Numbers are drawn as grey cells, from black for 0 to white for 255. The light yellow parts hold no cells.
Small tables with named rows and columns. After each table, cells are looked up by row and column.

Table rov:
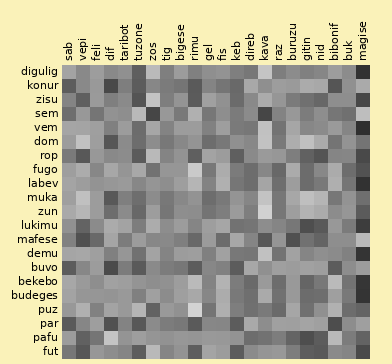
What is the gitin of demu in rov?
133
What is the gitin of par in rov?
164
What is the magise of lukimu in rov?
61
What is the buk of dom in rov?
147
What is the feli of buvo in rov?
156
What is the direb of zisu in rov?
137
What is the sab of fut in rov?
119
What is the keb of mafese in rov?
167

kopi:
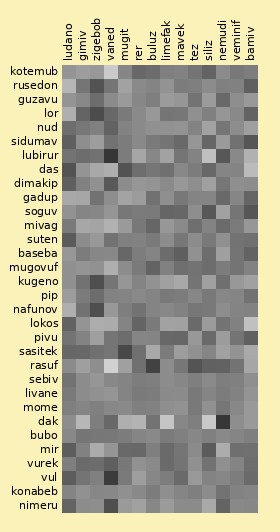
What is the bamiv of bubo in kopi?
127
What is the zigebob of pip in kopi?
109
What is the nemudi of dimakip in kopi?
118
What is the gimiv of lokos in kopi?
148
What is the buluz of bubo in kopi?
137
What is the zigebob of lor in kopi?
76
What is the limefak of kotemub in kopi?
127
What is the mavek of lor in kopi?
119
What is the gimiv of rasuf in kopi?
159
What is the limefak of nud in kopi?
145
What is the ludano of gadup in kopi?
168
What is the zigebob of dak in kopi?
126
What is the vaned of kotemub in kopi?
202
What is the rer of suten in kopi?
130

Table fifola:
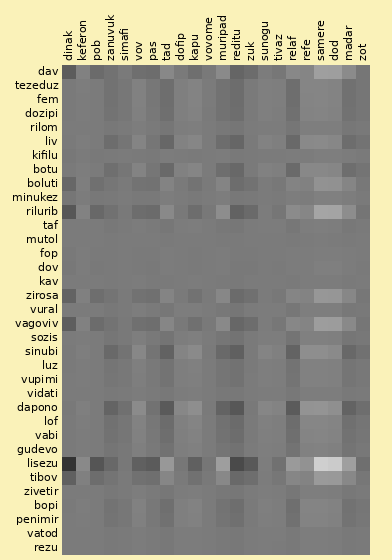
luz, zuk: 122
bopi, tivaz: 125
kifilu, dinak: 120
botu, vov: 131
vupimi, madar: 117
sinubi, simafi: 115
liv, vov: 132
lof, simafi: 118
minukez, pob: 120

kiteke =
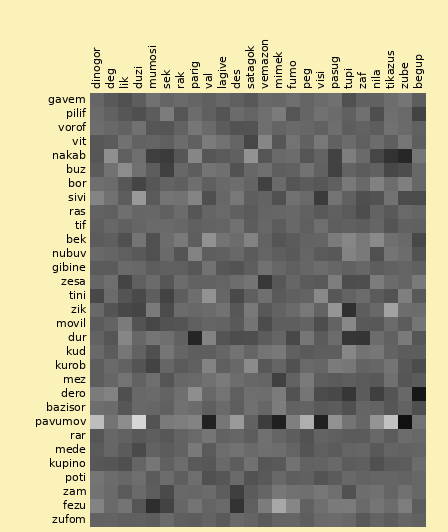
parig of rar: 105
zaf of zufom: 88
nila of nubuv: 80
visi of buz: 97
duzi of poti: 110
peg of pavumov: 175

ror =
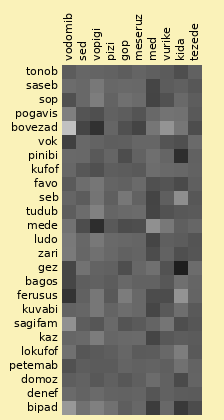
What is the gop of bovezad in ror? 80
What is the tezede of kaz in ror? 91
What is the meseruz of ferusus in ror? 104
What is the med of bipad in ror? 60
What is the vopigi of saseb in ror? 120
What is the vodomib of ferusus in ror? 52
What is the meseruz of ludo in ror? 101
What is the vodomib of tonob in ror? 92
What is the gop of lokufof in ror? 102
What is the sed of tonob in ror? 102
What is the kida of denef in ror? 92
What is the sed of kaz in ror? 105
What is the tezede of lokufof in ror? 89
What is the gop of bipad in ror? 94

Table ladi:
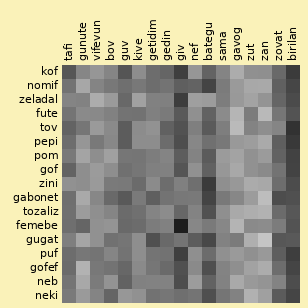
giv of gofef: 80
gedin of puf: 114
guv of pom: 118
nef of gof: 145
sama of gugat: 130
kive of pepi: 141
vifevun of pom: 142
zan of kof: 143
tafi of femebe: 111
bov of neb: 147
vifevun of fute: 137
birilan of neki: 69
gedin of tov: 97
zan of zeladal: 148
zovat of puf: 94
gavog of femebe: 180
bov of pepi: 136
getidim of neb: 130
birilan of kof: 59
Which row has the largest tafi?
zini

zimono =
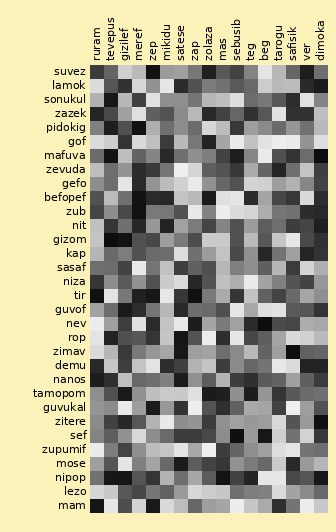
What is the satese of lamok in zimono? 43
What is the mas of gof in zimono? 165
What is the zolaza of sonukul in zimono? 183
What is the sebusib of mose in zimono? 146
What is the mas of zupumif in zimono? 61
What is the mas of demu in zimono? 61
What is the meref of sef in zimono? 217
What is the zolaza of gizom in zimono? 203
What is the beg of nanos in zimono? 90
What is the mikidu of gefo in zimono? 187
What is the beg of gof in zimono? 226
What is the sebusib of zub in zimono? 220

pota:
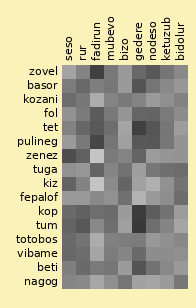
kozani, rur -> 120
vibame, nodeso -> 141
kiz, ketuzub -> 145
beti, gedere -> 84
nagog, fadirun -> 166
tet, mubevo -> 109
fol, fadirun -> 91
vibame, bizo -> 134
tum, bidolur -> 165
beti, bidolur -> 153
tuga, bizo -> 114

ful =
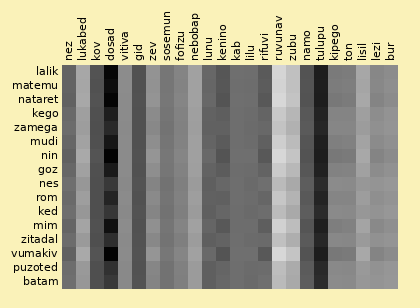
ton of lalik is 124
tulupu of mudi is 31
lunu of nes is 95
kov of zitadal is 79
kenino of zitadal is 99
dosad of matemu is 13
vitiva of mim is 140
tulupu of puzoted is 41
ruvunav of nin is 215
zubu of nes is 169
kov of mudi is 80
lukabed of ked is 151
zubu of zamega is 177
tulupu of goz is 33
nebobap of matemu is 161
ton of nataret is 123
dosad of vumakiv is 3

